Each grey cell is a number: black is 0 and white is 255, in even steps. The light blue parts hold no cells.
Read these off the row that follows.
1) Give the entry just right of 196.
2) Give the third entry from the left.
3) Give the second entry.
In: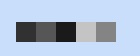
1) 132
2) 26
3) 86
